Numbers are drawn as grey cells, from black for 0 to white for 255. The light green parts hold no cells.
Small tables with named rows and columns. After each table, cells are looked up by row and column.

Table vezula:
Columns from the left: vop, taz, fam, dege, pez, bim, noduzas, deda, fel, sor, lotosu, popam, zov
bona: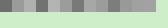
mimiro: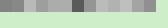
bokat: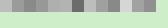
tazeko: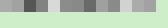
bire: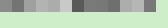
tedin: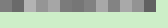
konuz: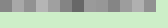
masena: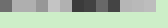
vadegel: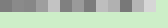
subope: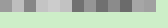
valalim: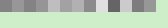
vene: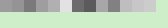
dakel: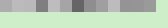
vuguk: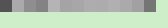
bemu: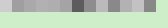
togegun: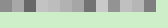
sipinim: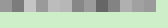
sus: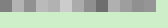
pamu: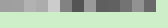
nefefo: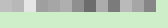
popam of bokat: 162
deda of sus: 143
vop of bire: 139
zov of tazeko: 162
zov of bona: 162
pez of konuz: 160

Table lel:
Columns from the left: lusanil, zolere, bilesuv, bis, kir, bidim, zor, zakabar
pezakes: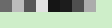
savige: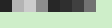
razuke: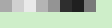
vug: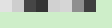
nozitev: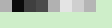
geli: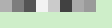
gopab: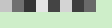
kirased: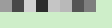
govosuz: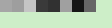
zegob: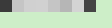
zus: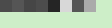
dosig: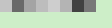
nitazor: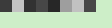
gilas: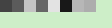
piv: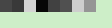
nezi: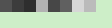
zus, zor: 85
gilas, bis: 102
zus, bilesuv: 70
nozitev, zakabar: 181
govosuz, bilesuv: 197
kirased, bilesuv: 209
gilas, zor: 183
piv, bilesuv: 212
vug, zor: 143
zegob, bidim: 182
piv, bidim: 80
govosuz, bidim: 160
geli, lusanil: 176
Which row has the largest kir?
gilas

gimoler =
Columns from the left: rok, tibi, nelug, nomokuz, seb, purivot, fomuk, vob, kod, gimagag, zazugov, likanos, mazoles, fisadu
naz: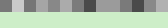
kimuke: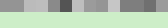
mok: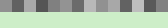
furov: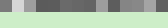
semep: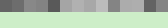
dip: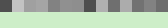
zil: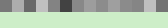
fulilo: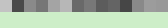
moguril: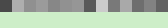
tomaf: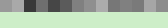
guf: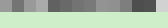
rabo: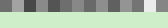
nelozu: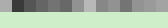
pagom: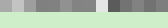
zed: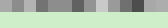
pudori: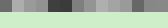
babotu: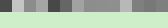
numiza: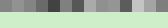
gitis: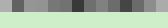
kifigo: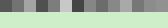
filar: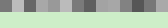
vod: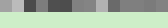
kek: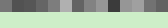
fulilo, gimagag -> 100
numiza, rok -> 132
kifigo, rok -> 87
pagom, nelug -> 158
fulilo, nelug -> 138
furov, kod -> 157
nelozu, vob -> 184

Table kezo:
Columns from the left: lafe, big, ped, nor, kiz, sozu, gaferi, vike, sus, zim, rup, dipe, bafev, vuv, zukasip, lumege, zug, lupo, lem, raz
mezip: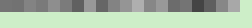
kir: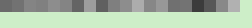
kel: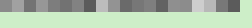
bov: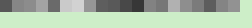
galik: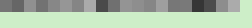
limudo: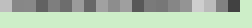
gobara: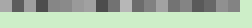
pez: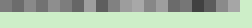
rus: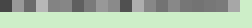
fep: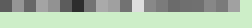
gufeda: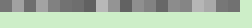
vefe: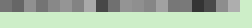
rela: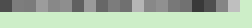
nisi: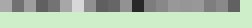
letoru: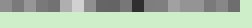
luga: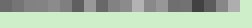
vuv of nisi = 136
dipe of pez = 168
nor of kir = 128
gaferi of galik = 133
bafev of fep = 136
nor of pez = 114
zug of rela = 57
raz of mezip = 168
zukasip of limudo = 134
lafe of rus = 70
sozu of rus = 134
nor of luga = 131
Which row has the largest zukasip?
bov

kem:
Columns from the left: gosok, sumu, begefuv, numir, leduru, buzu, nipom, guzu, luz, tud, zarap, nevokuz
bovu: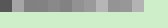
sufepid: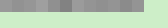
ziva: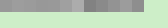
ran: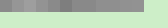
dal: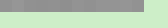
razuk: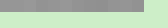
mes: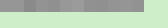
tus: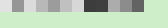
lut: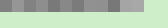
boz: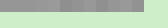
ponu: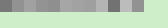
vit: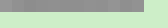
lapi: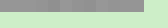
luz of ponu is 180
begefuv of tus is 219
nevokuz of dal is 146
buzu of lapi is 151
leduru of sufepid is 144
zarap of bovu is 151
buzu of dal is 143
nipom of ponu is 162
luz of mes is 144
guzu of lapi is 145
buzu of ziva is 160
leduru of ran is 138
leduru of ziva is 153
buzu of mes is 152

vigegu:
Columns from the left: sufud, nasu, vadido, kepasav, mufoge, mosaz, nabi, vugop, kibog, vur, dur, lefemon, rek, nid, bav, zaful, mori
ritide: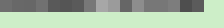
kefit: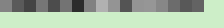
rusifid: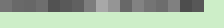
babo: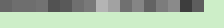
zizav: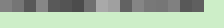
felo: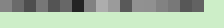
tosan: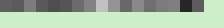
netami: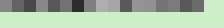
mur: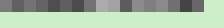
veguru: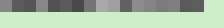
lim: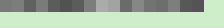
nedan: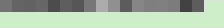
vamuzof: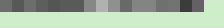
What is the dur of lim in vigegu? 107
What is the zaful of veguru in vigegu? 90
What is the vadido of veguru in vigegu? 85
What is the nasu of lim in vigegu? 125
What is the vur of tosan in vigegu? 148
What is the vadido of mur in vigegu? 115
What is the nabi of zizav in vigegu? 76
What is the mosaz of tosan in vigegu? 85
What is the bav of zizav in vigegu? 128
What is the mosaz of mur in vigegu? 95
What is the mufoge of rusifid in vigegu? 82
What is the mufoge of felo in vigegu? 84
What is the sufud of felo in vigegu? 132
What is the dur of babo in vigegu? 112
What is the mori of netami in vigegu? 107
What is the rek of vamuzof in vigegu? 132
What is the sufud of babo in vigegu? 102
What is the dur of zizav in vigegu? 98
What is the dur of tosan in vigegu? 104
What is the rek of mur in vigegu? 127

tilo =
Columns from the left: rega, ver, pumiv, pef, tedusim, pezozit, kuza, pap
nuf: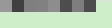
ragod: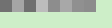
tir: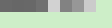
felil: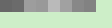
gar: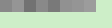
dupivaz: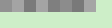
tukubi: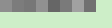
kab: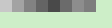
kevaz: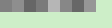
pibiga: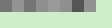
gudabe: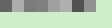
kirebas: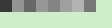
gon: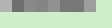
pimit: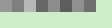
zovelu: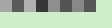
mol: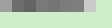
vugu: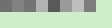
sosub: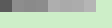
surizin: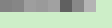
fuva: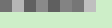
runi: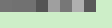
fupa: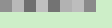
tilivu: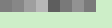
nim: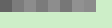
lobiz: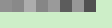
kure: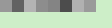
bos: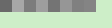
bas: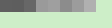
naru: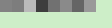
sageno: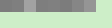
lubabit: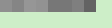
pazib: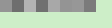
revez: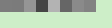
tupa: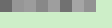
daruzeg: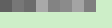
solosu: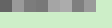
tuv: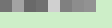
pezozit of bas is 140
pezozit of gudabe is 175
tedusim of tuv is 208
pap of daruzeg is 127
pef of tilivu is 183
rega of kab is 200
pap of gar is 156
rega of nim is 99
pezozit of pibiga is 143
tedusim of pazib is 168
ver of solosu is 154
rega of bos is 105
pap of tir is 203
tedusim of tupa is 158
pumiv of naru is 186
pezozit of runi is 119
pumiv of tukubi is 119
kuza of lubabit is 127
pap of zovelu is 86
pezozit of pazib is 148
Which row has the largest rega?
kab

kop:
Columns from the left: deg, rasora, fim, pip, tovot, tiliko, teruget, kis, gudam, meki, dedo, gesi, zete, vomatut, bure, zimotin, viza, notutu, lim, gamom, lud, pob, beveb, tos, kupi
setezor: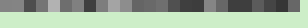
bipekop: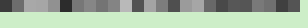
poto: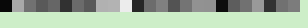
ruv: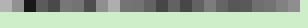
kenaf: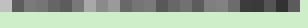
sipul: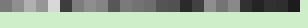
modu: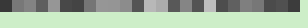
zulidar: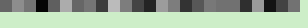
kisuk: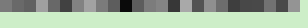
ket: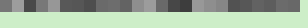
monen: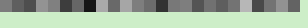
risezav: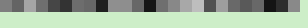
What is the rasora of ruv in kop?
145
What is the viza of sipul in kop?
65
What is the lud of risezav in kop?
89
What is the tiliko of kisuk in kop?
65
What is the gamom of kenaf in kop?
108
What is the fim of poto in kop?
113
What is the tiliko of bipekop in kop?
44
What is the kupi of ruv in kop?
142
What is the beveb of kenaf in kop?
84
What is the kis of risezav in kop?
103
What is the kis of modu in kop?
117
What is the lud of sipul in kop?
49
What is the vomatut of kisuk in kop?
132
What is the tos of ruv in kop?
129
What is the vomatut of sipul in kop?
84
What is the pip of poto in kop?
89
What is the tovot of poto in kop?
102
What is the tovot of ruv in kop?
73

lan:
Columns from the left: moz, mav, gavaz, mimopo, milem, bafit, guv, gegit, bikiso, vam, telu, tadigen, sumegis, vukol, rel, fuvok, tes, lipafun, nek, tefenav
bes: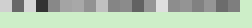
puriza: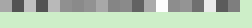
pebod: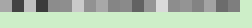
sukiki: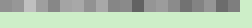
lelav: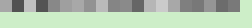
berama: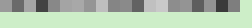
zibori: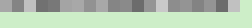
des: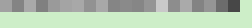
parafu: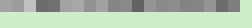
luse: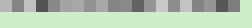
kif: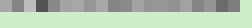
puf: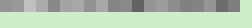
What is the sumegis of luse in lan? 149
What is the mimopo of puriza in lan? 83
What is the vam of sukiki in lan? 134
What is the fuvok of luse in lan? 195
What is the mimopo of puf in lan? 171
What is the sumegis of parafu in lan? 149
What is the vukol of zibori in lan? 201
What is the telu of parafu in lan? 138
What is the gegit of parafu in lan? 146
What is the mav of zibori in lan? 132
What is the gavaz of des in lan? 169
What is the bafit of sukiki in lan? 164
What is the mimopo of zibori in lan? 113
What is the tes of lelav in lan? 120
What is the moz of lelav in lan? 167
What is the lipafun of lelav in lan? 149

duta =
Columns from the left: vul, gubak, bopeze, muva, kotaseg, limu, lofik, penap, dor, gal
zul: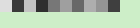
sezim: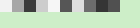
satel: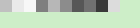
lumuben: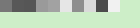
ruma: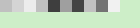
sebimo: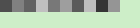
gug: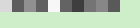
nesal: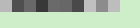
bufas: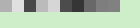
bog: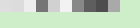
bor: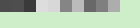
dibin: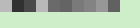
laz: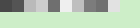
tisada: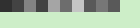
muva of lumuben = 154
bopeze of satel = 247
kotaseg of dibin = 106
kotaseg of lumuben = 162
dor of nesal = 140
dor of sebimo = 53
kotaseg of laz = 111
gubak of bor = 78
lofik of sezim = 222
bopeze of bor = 58
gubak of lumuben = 88
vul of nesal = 185
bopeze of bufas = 73
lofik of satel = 87
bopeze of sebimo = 98
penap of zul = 174
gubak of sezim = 167
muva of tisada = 66

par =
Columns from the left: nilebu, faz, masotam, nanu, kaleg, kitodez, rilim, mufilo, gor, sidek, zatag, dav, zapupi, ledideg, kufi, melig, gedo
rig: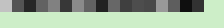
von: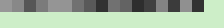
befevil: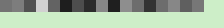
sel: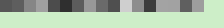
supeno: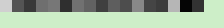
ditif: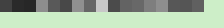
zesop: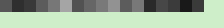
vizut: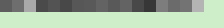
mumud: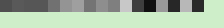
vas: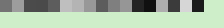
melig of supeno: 5
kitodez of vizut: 72
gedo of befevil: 119
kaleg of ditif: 89
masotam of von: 86
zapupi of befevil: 51
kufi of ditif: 87
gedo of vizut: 180
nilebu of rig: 194
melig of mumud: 184
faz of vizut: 110

